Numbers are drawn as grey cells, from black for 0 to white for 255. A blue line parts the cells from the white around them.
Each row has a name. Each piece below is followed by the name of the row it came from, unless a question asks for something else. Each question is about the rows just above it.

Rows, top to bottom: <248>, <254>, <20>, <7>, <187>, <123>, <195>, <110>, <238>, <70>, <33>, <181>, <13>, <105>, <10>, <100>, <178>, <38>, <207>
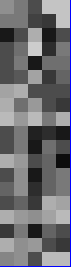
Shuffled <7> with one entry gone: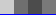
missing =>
[45]
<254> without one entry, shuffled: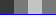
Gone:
[65]
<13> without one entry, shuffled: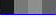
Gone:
[76]
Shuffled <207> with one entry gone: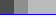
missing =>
[133]
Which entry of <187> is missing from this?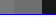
[76]

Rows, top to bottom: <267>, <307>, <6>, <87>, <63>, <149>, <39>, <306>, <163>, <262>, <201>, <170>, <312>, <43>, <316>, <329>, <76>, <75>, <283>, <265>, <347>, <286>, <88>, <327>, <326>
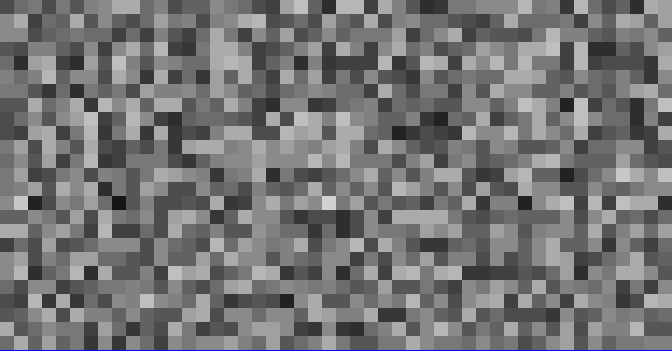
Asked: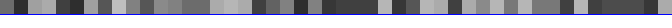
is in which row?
<63>
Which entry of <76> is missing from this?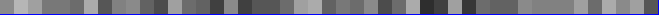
[148]
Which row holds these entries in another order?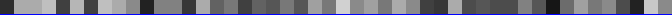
<316>

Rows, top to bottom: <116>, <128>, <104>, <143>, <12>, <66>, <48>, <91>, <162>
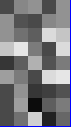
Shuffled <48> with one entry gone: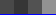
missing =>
[63]
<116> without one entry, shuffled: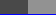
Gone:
[135]
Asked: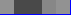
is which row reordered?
<116>
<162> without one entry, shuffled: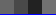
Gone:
[208]

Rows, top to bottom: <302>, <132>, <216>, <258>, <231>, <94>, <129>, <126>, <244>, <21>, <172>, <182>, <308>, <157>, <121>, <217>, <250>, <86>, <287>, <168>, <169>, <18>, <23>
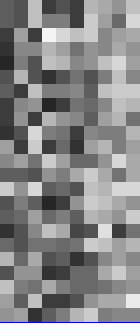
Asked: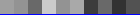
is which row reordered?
<168>
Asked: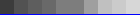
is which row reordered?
<132>
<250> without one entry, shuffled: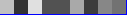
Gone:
[70]

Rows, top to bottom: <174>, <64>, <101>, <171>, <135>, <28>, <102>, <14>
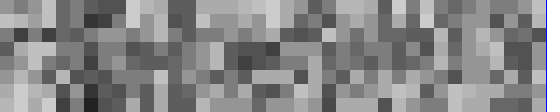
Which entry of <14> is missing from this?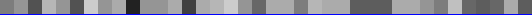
[73]
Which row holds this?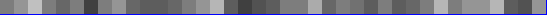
<135>
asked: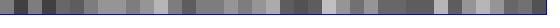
<101>
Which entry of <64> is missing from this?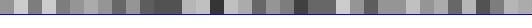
[159]
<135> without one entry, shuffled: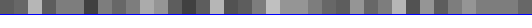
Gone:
[113]
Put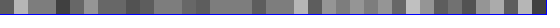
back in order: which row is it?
<135>
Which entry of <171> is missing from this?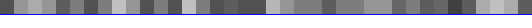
[137]

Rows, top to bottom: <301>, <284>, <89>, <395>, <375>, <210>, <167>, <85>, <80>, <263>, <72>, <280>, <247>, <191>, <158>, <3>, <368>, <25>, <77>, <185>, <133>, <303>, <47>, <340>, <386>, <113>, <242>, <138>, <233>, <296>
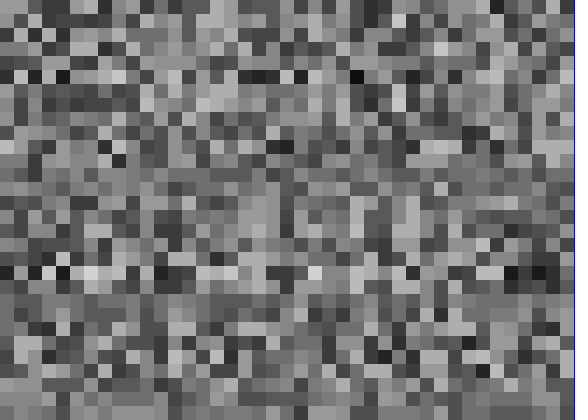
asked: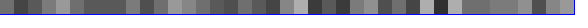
<47>
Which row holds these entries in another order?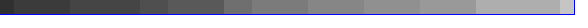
<284>
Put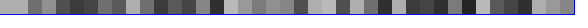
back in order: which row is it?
<72>
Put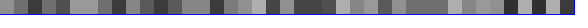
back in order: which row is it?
<89>
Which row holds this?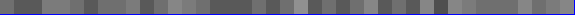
<303>
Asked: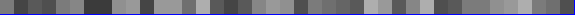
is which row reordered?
<158>
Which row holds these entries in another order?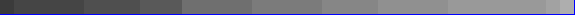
<375>

